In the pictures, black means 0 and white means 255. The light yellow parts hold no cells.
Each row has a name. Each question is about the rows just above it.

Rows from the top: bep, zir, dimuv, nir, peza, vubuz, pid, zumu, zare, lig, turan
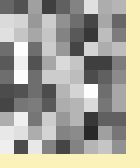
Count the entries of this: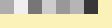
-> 7
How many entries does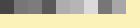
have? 9
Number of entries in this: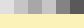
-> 6
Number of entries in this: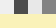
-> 4
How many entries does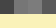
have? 4

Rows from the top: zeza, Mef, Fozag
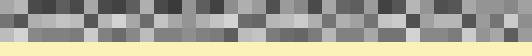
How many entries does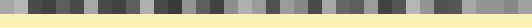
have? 38
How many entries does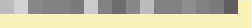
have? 17
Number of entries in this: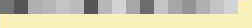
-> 17

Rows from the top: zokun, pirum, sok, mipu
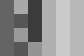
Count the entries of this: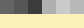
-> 6
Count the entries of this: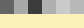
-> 6
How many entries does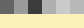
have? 6
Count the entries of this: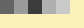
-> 5
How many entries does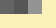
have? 3
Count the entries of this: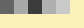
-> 5

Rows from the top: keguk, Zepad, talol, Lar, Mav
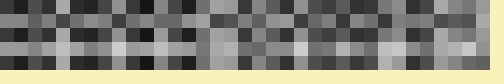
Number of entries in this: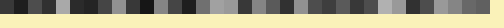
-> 35
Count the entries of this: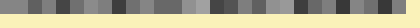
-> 29
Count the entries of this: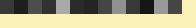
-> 13
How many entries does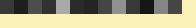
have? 13
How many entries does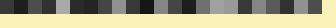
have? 23
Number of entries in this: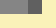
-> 3
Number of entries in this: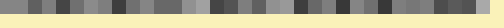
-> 35

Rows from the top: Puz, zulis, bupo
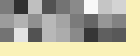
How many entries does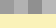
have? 4
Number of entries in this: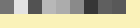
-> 9
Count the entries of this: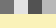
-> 4

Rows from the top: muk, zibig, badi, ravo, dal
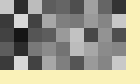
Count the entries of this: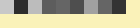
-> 9
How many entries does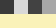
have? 4
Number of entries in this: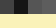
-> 4
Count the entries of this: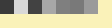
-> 7

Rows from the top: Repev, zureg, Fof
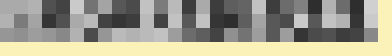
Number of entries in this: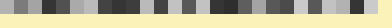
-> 27
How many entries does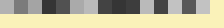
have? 15
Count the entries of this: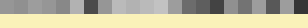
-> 22
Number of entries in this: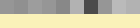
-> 10
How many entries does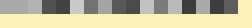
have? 17
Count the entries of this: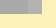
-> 3

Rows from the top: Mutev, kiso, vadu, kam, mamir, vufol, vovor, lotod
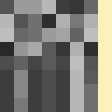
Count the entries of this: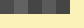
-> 5
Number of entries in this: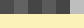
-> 6
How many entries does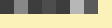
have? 7
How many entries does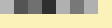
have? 7
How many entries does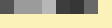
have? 7
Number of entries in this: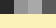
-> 4
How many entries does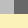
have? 2

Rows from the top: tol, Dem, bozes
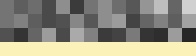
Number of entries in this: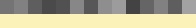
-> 14
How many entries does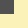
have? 1

